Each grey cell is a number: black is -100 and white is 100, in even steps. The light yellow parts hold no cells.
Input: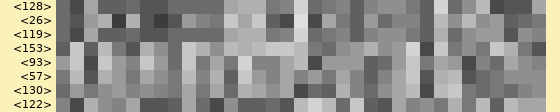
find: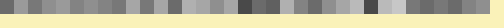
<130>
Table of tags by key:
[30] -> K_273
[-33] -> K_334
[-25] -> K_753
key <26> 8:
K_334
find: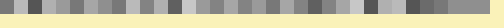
<57>
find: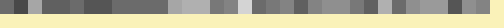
<119>

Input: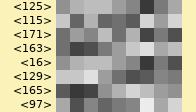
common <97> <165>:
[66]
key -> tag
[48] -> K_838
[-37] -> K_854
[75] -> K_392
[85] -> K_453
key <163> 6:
K_392
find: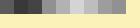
<165>
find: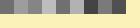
<171>

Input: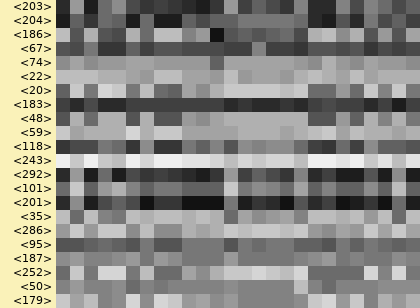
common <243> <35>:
[48]
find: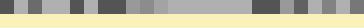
<48>
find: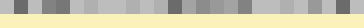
<35>
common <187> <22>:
[20]
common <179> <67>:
[2]

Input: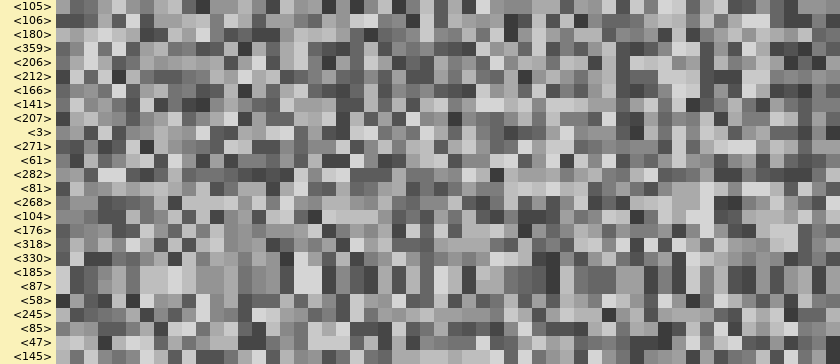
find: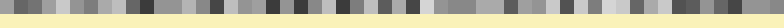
<105>
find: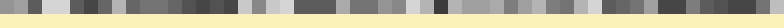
<282>
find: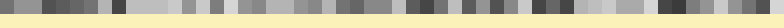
<268>
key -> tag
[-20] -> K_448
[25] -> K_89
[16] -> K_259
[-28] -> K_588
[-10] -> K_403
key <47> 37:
K_448
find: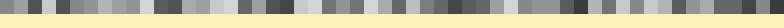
<3>
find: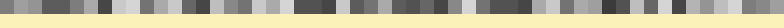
<85>

